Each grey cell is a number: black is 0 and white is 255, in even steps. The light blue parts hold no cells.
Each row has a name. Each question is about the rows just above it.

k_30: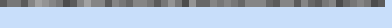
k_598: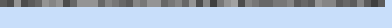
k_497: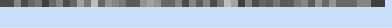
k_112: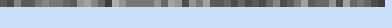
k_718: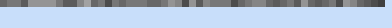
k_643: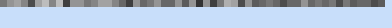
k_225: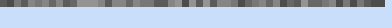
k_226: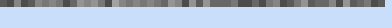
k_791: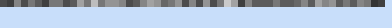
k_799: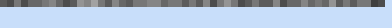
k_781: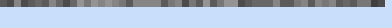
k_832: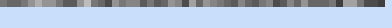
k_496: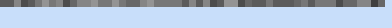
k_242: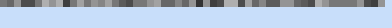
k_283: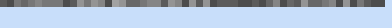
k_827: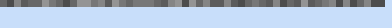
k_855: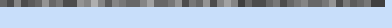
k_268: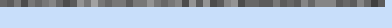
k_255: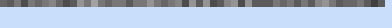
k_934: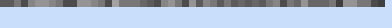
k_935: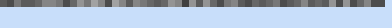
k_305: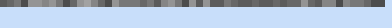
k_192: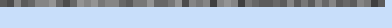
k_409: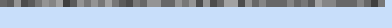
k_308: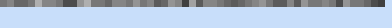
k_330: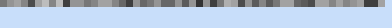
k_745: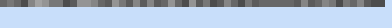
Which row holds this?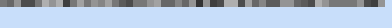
k_242
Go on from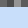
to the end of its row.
[119  76  91 133 103  76 119  91 103 103 103 103 103  91 133  91 103 133
 119  76 119 103 133  91  76  76]
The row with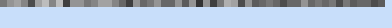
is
k_643
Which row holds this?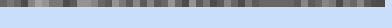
k_745
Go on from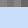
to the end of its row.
[133  91 103 148 148 148 133  91 133 133 103 133 119 119  91  91 133 148
  76 148  91 148  91 133 133 119  76 103 119 133 103 133  76 103  91 148
 103 103 119 133  76 119  76 119  91  76  76]

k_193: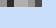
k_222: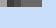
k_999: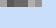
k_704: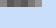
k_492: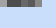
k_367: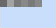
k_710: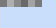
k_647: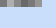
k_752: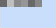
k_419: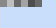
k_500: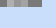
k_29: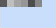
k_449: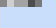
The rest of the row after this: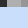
[77]
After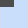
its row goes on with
[105  90 136]
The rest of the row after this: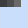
[105 105]

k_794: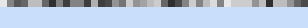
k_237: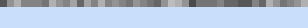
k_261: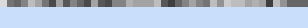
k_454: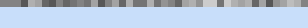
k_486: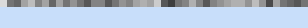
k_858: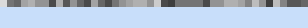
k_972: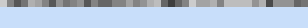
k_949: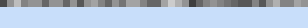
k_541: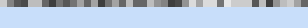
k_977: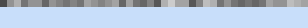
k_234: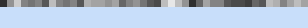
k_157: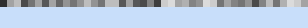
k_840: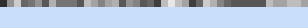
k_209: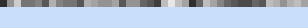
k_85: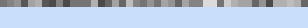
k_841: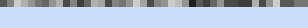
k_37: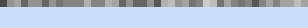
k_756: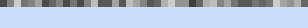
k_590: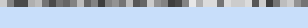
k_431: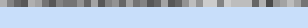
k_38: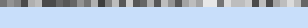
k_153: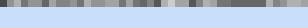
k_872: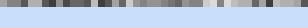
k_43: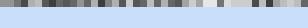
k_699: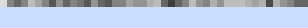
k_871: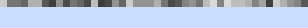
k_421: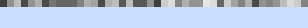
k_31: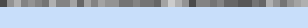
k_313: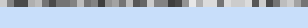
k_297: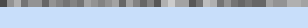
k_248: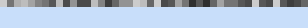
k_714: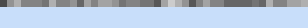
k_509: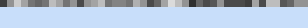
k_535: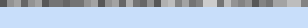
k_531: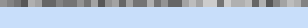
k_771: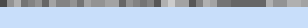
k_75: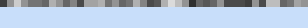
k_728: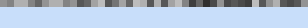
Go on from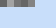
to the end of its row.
[ 87 176 204 163 163  87 131 189 176 116 147 116 102 116 102 116 163 147
 147 189 176 163]
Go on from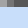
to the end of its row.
[116 102 116 204 163 147 176 102]
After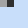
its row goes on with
[102 189 163 131 102  87  74  74 102  87 189 176 147 176 189 163]
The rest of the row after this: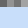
[163 131 102 102 163 204 176 147  62 102 131 147 131 116 102  87  87 131
  87 147 176 131 131 163 147]
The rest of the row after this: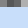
[204 147 147  62 102 176 189 131 163 116  87  87 116 102 116 204 163 147
 176 102]
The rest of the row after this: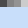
[189 147  31  87  62 102 147  74  74  62  62 176  74 147 204  87  87 116
 116]
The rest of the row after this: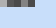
[116 116 116 176  74 102 163 102 189 131 116 147 116 163 147 102 163 131
 131 219 219 116 204 176 163 163 102 147  74 176 176 189 176 102]

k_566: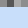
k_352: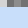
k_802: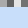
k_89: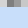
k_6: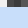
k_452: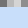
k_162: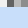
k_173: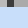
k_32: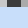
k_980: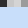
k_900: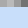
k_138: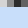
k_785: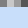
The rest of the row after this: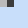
[170 170]
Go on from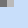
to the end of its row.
[212 141]
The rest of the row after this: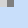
[155 200]
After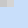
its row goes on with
[155]

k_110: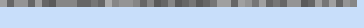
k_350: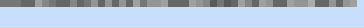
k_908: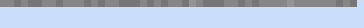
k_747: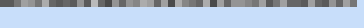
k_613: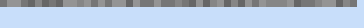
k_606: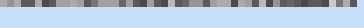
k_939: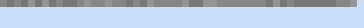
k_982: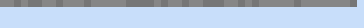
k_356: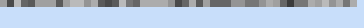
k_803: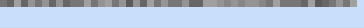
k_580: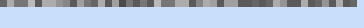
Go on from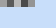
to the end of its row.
[ 90 102  90  74  90  90  74 201 118 172  90]
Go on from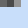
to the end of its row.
[102 148 134 172 160 102 160  74 172 134 118 102 172  74 160 102 148 148
 134 118 160  90 118 160 102 102  90 160 102  90 148 102 160 118]

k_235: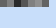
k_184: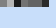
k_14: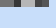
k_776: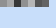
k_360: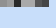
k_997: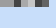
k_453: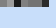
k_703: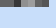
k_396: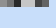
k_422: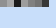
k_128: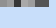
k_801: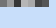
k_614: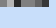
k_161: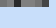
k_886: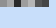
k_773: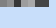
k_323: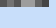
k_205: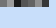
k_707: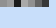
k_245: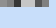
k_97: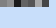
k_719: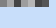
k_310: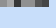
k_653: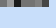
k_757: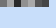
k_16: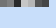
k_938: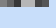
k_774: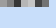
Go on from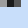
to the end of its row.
[ 99 144  55]
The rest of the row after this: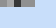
[85 69]
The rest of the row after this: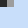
[182  85  69]
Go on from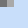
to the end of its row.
[ 42 144 169  85  69]
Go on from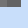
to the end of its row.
[42]

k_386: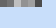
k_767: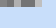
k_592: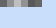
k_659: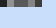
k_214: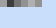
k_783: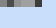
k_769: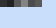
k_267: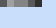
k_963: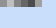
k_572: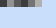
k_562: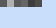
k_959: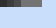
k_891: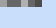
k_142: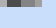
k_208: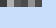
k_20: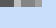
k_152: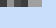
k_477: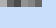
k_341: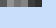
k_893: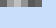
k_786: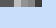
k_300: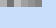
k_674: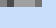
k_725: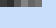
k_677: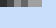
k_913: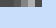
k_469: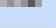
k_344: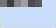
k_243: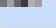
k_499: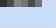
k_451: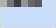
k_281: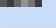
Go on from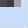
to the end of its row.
[160]
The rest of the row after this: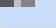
[160]
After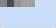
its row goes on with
[61]
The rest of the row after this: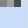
[89]
